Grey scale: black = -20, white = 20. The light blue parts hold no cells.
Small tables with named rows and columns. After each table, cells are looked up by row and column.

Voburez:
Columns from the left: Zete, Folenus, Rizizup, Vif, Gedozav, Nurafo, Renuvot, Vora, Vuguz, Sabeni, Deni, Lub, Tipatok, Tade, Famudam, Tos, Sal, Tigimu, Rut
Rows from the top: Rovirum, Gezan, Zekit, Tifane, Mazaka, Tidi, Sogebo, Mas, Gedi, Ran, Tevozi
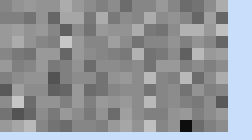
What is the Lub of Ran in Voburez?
2
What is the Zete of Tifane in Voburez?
4
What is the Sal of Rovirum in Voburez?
-2
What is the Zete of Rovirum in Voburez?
1
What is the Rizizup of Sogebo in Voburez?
3
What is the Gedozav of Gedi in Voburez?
3
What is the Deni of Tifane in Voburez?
2
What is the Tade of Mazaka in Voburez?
-1
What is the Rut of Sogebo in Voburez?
7
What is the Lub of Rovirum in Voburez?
1
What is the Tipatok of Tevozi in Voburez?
10
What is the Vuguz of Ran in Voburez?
3
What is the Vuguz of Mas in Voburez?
-2
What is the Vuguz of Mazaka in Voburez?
1
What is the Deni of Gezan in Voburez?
2
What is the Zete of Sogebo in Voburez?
0
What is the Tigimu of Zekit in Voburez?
4
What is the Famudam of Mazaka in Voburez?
2
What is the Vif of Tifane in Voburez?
1
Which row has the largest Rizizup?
Tevozi

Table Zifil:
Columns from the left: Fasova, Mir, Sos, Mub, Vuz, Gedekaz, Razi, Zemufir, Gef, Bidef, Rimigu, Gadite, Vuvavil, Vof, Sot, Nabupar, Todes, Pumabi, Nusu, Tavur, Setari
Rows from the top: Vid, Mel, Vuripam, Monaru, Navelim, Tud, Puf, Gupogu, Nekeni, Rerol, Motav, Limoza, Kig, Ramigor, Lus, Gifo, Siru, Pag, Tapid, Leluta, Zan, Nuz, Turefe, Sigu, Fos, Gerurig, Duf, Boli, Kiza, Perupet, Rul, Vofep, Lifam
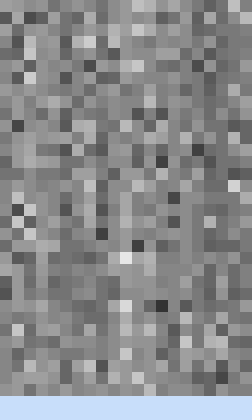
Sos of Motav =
2
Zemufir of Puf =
4
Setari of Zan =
-1
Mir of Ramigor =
4
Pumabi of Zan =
-5
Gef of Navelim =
-2
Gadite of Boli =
4
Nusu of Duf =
6
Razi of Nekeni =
-3
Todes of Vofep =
-5
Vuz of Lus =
-1
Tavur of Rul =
2
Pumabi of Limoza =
3

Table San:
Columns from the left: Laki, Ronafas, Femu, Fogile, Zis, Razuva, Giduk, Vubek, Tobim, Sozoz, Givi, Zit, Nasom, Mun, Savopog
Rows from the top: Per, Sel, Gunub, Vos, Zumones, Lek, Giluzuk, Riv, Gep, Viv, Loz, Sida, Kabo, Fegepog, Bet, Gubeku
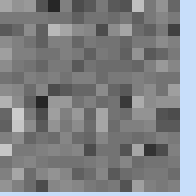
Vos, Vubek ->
-1
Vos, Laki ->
2
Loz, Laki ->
-5
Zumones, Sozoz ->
-2
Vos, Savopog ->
0
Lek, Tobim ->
-3

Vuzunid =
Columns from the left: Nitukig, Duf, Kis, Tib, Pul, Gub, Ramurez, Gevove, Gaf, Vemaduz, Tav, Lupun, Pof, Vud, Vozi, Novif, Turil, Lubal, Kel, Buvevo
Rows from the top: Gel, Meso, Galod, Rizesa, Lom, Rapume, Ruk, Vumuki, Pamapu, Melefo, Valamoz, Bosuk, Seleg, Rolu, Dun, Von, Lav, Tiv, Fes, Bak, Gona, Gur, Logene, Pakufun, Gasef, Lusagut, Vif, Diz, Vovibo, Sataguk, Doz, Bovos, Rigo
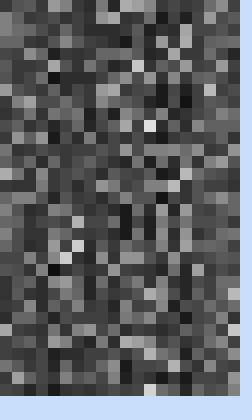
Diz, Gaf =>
-9
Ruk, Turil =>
-5
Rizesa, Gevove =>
-10
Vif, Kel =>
0
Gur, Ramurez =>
-12
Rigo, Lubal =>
-8
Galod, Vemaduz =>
-13
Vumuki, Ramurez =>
-9
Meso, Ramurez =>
-10
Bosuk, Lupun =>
-8
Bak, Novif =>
3
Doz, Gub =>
-4
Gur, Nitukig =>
-9
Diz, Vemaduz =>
-3
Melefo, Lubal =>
-7
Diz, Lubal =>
-4
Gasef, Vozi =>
-8

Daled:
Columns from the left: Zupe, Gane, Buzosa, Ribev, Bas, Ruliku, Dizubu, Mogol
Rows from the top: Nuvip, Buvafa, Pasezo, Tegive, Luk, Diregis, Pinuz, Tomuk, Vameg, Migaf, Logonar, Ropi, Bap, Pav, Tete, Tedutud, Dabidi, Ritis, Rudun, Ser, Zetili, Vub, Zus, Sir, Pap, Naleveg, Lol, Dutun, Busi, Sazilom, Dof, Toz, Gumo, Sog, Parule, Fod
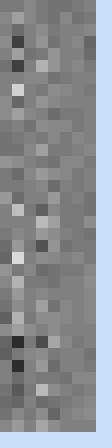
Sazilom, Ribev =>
2
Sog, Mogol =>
1
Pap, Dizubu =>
0
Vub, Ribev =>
2
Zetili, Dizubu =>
-1
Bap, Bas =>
-1
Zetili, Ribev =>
-7
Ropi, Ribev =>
-1
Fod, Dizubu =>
0
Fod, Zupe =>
1
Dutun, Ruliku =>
0
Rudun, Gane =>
0
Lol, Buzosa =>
-1
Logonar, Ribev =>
2
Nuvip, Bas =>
-2

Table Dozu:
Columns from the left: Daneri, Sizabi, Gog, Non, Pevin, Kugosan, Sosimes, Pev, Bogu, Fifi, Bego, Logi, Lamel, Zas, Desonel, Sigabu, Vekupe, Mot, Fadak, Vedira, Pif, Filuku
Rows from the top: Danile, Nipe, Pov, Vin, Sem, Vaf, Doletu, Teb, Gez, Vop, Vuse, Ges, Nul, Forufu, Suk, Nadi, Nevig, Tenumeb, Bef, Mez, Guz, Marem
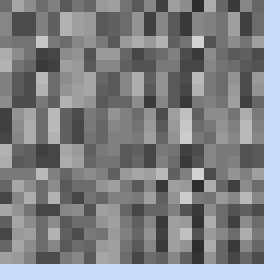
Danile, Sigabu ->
2
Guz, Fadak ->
-4
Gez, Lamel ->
-11
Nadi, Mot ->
7
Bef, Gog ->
2
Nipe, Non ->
0
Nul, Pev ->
-5
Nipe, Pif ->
-10
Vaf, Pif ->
-6
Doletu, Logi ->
7

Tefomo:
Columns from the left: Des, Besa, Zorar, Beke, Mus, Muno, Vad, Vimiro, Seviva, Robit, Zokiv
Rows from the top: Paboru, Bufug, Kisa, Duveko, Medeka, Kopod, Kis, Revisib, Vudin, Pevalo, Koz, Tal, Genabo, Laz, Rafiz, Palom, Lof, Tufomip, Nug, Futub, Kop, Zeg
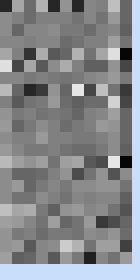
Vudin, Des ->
0
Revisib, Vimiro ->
-9
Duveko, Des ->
1
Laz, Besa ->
5
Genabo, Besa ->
1
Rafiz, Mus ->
0
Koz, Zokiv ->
-4
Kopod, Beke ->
-6
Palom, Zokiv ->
-2
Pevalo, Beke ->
-2
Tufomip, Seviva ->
2
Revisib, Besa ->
-4
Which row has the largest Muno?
Kop

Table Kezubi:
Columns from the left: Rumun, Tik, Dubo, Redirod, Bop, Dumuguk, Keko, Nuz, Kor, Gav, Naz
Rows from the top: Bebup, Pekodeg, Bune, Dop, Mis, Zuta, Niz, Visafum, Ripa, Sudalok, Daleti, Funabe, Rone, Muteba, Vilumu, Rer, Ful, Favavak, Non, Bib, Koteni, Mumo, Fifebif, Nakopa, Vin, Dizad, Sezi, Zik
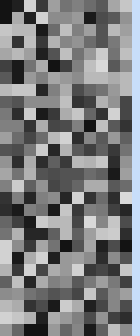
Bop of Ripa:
2
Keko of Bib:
-5
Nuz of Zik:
-16
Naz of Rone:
-2
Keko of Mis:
-2
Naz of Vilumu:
5
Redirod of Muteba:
-13
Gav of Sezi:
-10
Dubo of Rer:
-5
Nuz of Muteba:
8
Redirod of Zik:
-17
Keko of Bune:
0
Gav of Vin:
1
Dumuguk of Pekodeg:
2
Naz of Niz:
9
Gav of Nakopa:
-1
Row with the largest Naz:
Ful

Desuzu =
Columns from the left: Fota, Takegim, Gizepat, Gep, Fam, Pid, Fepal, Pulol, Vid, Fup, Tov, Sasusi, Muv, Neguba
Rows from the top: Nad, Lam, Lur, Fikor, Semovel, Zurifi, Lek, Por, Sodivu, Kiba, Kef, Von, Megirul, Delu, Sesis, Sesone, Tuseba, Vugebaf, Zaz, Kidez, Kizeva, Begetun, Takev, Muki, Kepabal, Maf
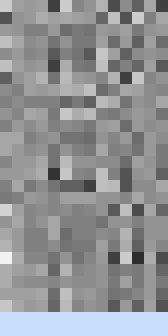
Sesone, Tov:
-7
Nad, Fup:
-8
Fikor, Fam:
-2
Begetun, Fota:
18
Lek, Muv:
1
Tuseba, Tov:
1
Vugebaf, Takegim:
5
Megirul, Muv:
4
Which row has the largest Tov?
Begetun

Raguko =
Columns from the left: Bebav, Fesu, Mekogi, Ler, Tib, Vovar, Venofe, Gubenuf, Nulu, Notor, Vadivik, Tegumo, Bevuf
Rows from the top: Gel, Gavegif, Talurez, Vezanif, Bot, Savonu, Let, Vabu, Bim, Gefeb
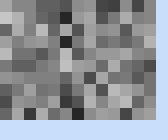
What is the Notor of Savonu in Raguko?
7
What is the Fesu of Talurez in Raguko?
7
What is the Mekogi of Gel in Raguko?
1
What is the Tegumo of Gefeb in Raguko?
3
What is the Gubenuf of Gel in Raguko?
3
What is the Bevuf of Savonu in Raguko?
-8

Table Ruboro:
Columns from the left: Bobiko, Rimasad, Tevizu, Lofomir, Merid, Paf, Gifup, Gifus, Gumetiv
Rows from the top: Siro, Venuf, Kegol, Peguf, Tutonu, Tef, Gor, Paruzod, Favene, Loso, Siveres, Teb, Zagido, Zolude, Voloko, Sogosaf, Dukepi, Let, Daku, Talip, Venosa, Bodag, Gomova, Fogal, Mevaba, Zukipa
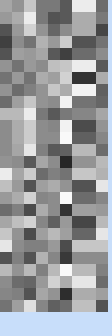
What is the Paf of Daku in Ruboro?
4
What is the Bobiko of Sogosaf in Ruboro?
10
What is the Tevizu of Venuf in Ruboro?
17
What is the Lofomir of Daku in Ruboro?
1
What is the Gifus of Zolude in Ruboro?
3
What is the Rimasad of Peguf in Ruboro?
2
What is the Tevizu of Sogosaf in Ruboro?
-7
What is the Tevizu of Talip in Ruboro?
-8
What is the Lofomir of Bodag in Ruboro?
8
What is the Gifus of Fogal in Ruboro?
16
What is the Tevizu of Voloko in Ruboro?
12
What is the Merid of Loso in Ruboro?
-6
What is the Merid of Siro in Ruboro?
-1
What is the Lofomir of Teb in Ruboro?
2
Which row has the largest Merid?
Fogal

